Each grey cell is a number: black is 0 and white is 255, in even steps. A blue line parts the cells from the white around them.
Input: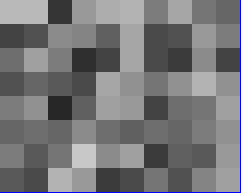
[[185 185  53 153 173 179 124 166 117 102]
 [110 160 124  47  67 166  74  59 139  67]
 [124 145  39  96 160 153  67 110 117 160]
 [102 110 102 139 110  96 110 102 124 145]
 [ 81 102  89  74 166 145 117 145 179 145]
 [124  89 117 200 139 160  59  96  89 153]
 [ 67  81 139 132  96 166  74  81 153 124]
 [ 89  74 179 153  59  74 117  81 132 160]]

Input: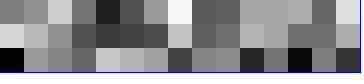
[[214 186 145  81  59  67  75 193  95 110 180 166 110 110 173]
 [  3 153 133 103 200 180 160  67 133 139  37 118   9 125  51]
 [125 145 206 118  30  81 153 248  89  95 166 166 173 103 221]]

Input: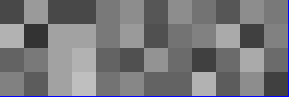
[[ 72 154  72  72 121 141  86 141 115  86 141 121]
 [ 99 121 162 178  99  80 147 107  64 107 170 107]
 [129  92 162 191 115 135  99  99 178  92 141  64]
 [178  51 162 162 121 154  80 115 129 170  64 129]]

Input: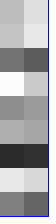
[[195 231]
 [188 223]
 [231 215]
 [251 201]
 [175 167]
 [141 154]
 [128 101]
 [114  93]
 [ 42  50]]

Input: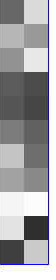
[[244 252]
 [146 232]
 [103 218]
 [ 63 202]
 [182 153]
 [161 138]
 [196 110]
 [123  97]
 [ 91  77]
 [ 85  70]
 [226  48]]

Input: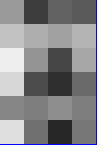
[[194 174 161 180]
 [238 148  69 167]
 [134 126 141 126]
 [223 112  39 119]
 [215  76  47 105]
 [154  61  98  90]]

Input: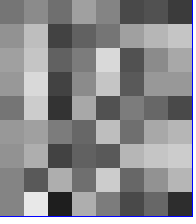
[[132 232  30 174 124  73 103  45]
 [152 217  66 139 197  89 152 152]
 [117 204  51 168  81 124 103  73]
 [160 197  97 124 217  81 139 168]
 [146 190  66  97 117 160 182 197]
 [146 174  66  97  89 182 197 204]
 [152 160 124 103 190 111 168 182]
 [117 139 111 160 132  73  81  59]
 [132  89 174 111 204 103 146 182]]
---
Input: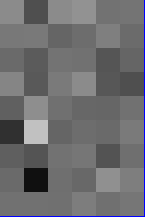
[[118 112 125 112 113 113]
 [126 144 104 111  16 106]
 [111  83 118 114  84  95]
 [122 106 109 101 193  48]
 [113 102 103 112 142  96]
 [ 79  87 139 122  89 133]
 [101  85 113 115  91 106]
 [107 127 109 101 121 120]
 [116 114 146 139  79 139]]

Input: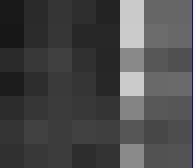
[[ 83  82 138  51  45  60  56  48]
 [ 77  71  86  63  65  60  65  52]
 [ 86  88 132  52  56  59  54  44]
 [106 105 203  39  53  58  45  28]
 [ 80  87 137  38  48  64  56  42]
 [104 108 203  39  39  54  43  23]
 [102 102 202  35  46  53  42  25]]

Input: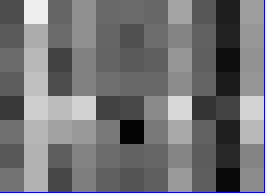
[[140   9  94 154  95  84  96 126  71 178 115]
 [132  40  92 133 102  98 108 131  94 178  88]
 [185  31  98 169 121   4 121 153 162 182 112]
 [211  67  52 216 138  72  66 210 188 206  57]
 [150  27 100 140 104 104 111 129  77 192  93]
 [146  14  95 150  95  90 100 129  66 184 107]
 [151  34  97 132 109  80 101 144 107 172  90]
 [158  30  87 164 103 107 105 144 101 238  77]]

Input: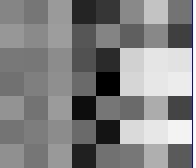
[[ 90 175 119 113  32 153 118 144]
 [243 231 218  20 106 140 125 116]
 [ 68 172 106 118  13 155 115 147]
 [236 231 214   0 106 143 127 113]
 [226 229 209  42  81 140 119 120]
 [ 63 136  95 132  86 157 138 151]
 [115 195 137  54  36 154 118 133]]

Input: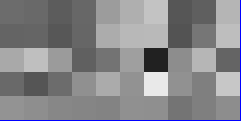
[[141 127 116 143 144 131 133 135 142 147]
 [199 127 145 233 146 171 144 108  85 105]
 [100 182 141  33 159 115  96 155 191 169]
 [190 118  83 185 184 172 102  87 101 100]
 [181  95  86 195 175 156 103  92 105 108]]

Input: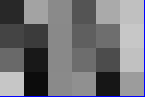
[[156  22 144 138  12 198]
 [193  76 109 137  24 105]
 [199 110  95 137  59  68]
 [192 170  84 138 163  40]]
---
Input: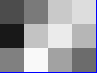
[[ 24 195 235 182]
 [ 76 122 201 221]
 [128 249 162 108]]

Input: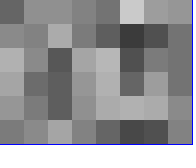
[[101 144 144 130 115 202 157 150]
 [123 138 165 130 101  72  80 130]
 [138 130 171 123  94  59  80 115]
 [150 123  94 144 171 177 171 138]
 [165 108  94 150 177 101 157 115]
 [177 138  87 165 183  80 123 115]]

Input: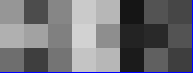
[[110  62 116 196 183  27  96  62]
 [150  76 134 202 183  21  83  70]
 [176 162 128 210 142  35  41  83]]

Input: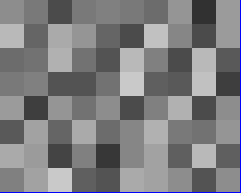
[[ 89 162 101 170 108 134 177 121 114 149]
 [108 114 177 114  83 185 128  75 185  89]
 [121 128  83  83 114 201  95  89 193  62]
 [128 162 201  95  83 170 162 141  83 141]
 [141 121  75 121 128 121 108 149  49 155]
 [155  62 149 114 141  75 128 177  75 141]
 [170 155  68 128  55 134 162  95 185  95]
 [185 101 170 149 101  75 193 134  75 155]]

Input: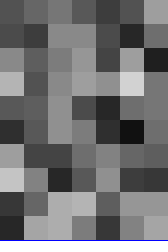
[[ 39 165 173 124  55 130 165]
 [ 47  88 144 124  47  17 110]
 [ 55 102 173 180  94 150 150]
 [ 75  61 137 137  75  39 110]
 [ 82 102 118  88  61  82 158]
 [ 88  94 144  75  39 110 118]
 [137  94 124 150  68 158  31]
 [158  68  68 110 130 102  94]
 [180  82 137 158 144 210 118]
 [196 130  39  88 144  61  55]]

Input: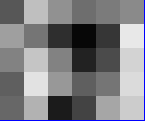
[[ 87 191 145 110 123 138]
 [ 95 226 152  95 117 219]
 [103 178  27  67 166 204]
 [130 197 130  34  75 211]
 [159 117  46   7  54 232]]
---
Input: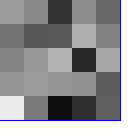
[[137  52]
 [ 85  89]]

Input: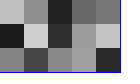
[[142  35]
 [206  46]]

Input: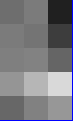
[[123  32]
 [116  61]]

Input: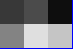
[[ 75  14]
 [223 197]]

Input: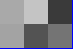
[[196  58]
 [ 83 116]]

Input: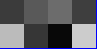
[[ 89 108]
 [ 54   8]]

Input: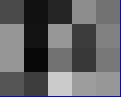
[[ 17  37]
 [ 19 151]]
